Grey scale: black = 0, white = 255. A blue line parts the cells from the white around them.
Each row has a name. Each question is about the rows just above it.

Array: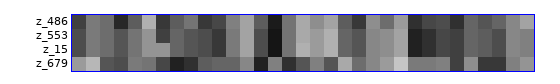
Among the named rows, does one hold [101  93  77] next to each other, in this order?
yes
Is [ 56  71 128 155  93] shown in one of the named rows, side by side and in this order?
no
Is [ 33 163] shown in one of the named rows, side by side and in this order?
no
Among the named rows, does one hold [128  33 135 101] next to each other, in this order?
no
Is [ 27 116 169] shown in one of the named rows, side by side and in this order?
yes
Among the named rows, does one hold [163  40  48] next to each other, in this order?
no

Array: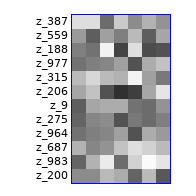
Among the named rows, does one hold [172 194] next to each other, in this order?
yes
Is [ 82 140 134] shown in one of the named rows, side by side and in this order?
no
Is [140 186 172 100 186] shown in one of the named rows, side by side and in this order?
yes

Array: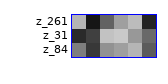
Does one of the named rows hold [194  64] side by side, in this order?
no
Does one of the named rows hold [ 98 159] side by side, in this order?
yes
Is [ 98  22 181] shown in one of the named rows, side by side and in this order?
no
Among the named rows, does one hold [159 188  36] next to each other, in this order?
yes
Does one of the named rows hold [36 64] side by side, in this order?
no
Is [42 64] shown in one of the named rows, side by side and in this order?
yes
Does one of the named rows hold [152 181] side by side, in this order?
no

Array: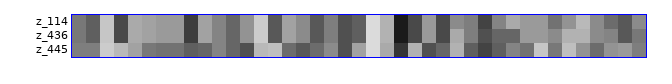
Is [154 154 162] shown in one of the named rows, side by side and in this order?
no
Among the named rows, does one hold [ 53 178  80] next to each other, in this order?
yes
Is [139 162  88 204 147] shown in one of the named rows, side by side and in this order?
no
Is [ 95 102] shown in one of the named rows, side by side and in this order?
yes
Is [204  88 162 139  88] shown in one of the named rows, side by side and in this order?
yes
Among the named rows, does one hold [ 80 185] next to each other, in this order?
yes
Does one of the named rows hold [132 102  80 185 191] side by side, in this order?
yes

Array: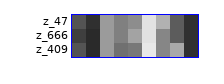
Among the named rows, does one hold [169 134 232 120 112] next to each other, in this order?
no
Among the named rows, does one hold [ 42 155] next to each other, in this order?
yes

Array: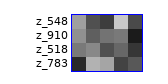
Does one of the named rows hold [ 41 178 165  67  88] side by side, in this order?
yes
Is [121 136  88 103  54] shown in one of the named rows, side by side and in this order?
no
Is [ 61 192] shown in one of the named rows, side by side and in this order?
no

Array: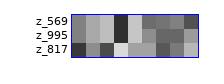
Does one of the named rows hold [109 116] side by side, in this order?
yes
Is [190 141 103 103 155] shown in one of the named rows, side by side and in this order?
no
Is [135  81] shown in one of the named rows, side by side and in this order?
no

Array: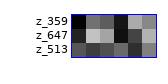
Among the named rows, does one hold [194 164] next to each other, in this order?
yes
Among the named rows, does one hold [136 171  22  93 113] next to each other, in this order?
no
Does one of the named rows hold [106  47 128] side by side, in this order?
yes
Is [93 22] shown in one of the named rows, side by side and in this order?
yes
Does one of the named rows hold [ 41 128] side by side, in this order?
no
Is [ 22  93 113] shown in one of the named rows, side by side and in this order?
no

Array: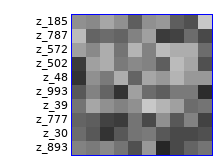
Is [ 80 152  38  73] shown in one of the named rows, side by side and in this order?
yes
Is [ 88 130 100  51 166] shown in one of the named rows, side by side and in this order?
no
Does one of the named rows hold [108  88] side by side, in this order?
yes

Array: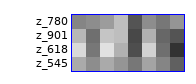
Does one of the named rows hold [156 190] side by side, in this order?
yes
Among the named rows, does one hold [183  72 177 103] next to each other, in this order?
no
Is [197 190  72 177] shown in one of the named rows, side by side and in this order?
yes

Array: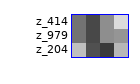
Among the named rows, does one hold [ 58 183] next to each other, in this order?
yes
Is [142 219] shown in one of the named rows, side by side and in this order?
yes
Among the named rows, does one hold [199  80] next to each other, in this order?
no
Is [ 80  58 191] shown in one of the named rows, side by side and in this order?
no
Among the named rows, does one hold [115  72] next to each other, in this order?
yes
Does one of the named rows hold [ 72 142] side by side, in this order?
yes

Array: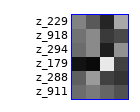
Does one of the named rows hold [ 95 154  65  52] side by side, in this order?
yes
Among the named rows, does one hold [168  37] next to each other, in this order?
no
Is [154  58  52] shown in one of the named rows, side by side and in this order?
no
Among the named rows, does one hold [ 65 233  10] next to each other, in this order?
no
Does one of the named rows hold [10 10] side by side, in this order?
no
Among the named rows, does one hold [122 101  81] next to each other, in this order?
yes
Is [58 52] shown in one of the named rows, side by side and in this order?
no

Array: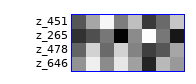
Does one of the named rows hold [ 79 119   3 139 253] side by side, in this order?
yes
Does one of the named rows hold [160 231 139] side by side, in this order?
no

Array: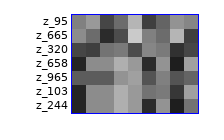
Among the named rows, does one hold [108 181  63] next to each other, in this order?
yes
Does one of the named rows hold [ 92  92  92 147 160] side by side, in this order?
yes
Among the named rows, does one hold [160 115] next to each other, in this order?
no
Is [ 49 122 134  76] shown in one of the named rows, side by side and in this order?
no

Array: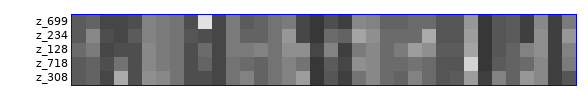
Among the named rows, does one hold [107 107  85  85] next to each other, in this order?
yes
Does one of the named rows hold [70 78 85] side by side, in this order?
no
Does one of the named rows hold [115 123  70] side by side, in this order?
yes
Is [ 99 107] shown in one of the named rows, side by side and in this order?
yes
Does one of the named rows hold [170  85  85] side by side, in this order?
yes

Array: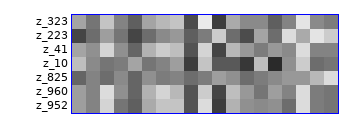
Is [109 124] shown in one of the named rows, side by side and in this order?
yes
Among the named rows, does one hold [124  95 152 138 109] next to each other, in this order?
no
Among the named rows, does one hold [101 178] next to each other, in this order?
yes

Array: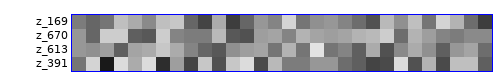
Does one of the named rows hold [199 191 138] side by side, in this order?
no
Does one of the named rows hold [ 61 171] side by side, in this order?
no
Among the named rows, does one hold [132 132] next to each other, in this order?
no
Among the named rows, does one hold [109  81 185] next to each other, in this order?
yes
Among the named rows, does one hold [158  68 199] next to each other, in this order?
yes
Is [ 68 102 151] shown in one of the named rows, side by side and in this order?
no
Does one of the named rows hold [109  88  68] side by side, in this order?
no

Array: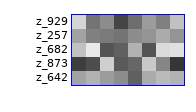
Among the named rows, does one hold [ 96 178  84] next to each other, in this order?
yes
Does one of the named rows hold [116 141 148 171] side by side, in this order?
yes
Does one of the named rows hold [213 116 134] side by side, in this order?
no
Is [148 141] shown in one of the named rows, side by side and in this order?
no
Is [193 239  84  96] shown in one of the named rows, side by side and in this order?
no

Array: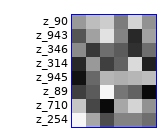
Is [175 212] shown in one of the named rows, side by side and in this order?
no
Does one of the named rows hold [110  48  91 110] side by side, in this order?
no
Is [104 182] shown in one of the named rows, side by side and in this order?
yes

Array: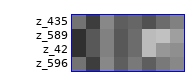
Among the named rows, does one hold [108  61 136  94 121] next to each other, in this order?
no
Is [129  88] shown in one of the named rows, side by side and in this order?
yes

